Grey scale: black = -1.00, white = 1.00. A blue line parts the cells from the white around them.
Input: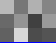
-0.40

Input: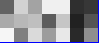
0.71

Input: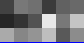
0.16

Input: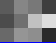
0.11

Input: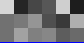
0.00

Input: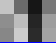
-0.66

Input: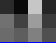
0.00
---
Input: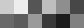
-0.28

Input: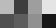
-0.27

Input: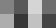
-0.58

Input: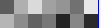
0.10

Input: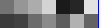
-0.49

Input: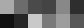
-0.70

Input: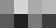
-0.73

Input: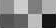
-0.23
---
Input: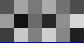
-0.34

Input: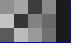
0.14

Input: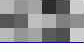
0.44

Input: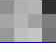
0.14

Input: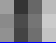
0.25

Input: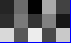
-0.71

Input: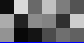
-0.89
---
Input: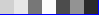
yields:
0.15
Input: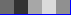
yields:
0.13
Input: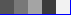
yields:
-0.06
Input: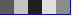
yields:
0.10
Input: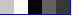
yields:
-0.23
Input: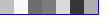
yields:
0.35
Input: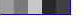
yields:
-0.04
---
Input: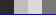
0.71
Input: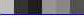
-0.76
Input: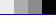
0.09
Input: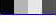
0.81
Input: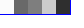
-0.01
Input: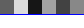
-0.83
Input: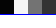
-0.10
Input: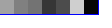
-0.10
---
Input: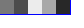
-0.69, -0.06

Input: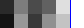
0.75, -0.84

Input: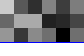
-0.02, 0.18

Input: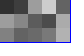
-0.22, 0.01

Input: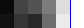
0.73, -0.86

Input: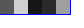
0.25, -0.32
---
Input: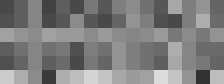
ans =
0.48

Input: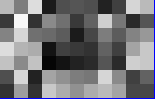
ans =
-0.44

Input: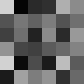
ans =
-0.18

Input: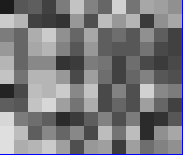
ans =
0.13

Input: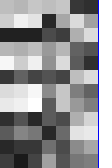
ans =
-0.01

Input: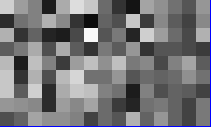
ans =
-0.05
